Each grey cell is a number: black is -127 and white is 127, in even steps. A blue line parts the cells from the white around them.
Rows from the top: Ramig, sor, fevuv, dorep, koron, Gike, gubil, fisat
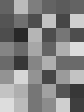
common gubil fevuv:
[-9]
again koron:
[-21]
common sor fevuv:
[-50]
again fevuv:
[-50]
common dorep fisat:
[93]
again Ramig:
[-28]
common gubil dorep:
[47]

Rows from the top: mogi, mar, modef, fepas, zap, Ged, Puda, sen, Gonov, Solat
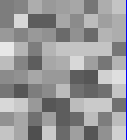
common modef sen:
[25]
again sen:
[74]
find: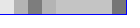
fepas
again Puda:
[-15]

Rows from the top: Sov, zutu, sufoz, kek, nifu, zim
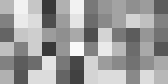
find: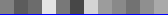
nifu
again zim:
[92]
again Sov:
[114]
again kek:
[1]

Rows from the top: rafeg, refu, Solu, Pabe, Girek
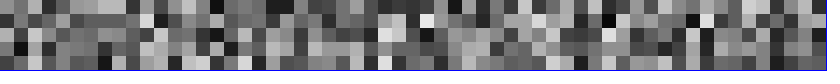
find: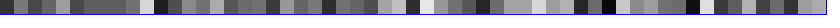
refu
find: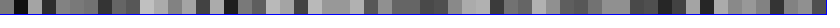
Pabe
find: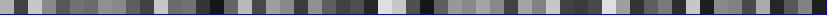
Solu
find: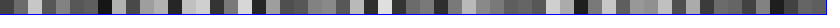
Girek

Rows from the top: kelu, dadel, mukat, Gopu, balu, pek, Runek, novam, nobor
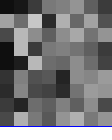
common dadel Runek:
[-84]
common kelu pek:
[0]

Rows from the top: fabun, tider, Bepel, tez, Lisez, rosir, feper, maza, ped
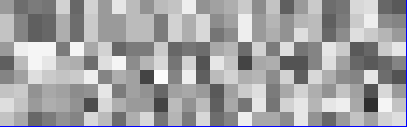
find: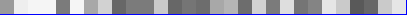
tez
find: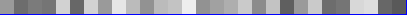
fabun

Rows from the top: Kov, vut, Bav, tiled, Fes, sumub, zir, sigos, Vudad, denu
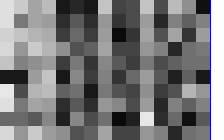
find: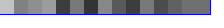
Fes
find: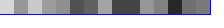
denu

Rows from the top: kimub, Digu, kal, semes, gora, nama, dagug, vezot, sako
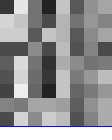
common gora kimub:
[-12]
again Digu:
[-12]
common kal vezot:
[37]
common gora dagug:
[-5]
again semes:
[-53]
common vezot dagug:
[-5]
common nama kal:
[68]

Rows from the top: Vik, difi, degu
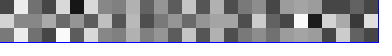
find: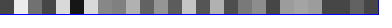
Vik
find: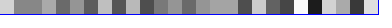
difi

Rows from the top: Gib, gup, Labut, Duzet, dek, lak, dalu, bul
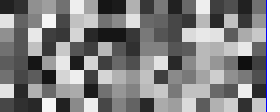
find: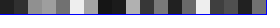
Gib
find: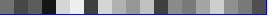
lak

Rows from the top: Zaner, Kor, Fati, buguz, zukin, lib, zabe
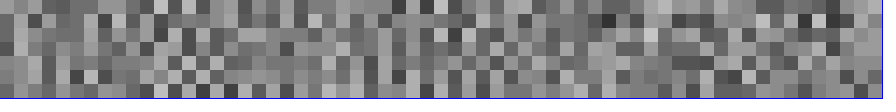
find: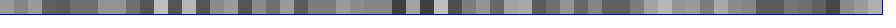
Zaner
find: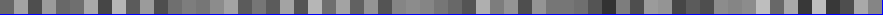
Kor
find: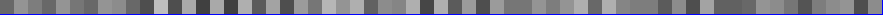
zabe

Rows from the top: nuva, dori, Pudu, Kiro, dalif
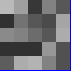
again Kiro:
[-78]
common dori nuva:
[-40]
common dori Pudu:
[-40]
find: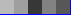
nuva
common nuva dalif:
[2]

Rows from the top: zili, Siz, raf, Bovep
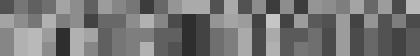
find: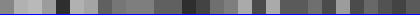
raf
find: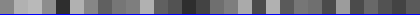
Bovep
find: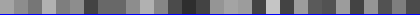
Siz
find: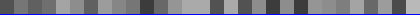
zili

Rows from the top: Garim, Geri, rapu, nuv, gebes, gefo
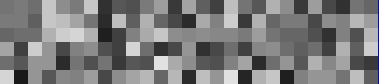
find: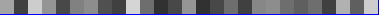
nuv
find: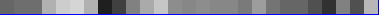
rapu
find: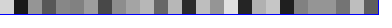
gefo
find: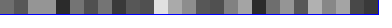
gebes

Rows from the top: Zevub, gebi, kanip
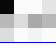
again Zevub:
[123]
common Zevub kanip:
[123]
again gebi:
[56]
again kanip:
[123]
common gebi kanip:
[92]
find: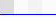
kanip

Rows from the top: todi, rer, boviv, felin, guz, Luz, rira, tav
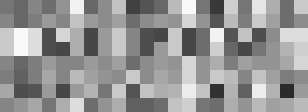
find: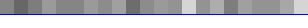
guz
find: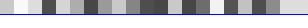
boviv
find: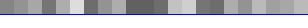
tav
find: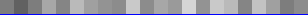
Luz
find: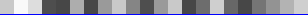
felin
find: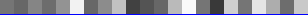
todi

